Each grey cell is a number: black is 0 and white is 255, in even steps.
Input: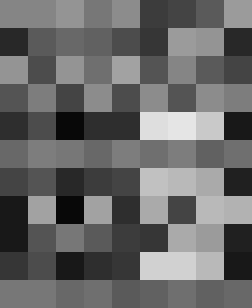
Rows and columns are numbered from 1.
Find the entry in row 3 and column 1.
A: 148
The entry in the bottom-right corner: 104
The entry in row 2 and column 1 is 40
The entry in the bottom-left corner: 119
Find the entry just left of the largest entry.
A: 222
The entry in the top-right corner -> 155
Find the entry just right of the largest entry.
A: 201
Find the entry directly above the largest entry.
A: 84
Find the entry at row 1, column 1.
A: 133
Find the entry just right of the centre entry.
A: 111
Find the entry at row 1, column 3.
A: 148
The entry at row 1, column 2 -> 133
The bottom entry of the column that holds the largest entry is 111
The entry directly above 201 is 140
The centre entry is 125
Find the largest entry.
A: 229

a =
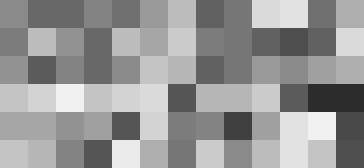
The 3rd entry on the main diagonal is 131
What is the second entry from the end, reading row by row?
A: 196
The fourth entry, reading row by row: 131
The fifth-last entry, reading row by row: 138
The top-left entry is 138
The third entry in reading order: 104
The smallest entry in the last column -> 44
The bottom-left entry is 196
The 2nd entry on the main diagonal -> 188
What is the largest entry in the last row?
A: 234
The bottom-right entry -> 78
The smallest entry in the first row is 97
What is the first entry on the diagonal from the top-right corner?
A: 174
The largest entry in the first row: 226
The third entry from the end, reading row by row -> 226
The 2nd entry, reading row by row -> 104

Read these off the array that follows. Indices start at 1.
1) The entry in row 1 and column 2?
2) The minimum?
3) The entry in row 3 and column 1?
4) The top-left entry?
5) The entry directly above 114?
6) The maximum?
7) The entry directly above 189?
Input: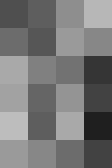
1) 94
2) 31
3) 169
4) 79
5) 154
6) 189
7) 162

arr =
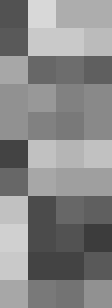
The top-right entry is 173
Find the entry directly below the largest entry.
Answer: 201
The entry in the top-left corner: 82
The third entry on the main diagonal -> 109
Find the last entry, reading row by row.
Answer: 145
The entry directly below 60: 89
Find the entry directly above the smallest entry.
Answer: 95
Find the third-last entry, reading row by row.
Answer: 121
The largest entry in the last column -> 193
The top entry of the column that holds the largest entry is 216
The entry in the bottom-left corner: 167

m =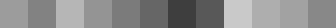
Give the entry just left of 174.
201
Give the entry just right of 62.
88

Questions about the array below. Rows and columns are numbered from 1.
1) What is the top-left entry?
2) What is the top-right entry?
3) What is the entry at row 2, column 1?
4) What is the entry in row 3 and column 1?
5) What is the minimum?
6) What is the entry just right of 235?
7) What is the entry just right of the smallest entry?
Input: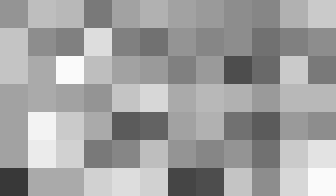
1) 148
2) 202
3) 196
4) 196
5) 56
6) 209
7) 170

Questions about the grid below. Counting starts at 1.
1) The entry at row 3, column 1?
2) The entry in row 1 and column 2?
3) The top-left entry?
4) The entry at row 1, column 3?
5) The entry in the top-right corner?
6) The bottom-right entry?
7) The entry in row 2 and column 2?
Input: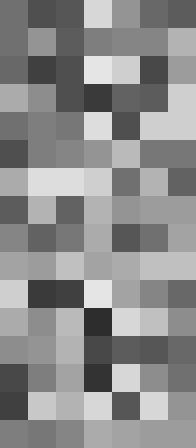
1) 104
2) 79
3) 112
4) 86
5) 92
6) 156
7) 148
